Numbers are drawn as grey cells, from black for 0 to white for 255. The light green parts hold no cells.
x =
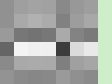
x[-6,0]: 145
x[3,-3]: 60
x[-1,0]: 147
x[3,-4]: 239
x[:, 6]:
[158, 168, 122, 233, 166, 138]
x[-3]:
[101, 244, 240, 239, 60, 219, 233]
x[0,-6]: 159
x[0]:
[145, 159, 163, 161, 137, 152, 158]
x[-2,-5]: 171
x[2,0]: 154

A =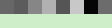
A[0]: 103
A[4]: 85
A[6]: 5
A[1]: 92

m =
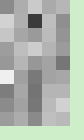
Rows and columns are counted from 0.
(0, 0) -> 139
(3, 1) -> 190
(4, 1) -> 182
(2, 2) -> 154
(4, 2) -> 151
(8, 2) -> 138
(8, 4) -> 185
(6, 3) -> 181
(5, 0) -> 239
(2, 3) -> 187
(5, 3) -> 163
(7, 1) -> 162
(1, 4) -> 143
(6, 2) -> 116
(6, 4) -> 181

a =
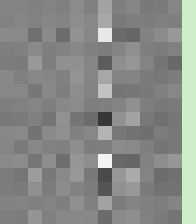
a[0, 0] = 132
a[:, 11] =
[123, 128, 139, 124, 117, 120, 128, 121, 112, 124, 117, 141, 109, 115, 126, 123]
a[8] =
[120, 123, 128, 117, 145, 117, 108, 55, 145, 162, 120, 112, 119]
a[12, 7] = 74
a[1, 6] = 136
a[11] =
[138, 140, 118, 141, 111, 150, 142, 244, 104, 102, 129, 141, 150]
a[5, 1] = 128
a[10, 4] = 128
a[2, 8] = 106
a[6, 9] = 119
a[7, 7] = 127
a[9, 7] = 179
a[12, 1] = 118
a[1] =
[130, 134, 130, 134, 132, 141, 136, 168, 122, 126, 125, 128, 127]
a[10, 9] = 137
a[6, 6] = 132
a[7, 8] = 131
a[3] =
[126, 128, 138, 127, 130, 135, 128, 124, 132, 143, 127, 124, 129]
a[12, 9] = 170
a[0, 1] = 131
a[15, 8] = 138
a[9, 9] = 115
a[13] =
[125, 123, 143, 124, 140, 130, 124, 85, 145, 152, 123, 115, 115]
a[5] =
[136, 128, 135, 134, 128, 148, 133, 167, 131, 132, 122, 120, 125]
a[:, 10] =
[121, 125, 130, 127, 131, 122, 121, 126, 120, 111, 127, 129, 132, 123, 128, 129]
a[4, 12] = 105
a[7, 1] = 129
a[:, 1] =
[131, 134, 137, 128, 123, 128, 135, 129, 123, 137, 122, 140, 118, 123, 131, 125]
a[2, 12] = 152

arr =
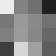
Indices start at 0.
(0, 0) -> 236
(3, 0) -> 62
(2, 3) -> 103
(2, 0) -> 128
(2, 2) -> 135

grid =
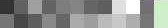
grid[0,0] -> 52
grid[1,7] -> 186
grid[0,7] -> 94
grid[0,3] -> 99
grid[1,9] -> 174
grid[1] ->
[117, 71, 94, 137, 102, 170, 157, 186, 200, 174, 119]
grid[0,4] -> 125

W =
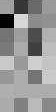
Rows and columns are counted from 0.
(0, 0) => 159
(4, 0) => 201
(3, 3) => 188
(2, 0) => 115
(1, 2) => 140
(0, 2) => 106
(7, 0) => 171
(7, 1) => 129
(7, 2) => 186
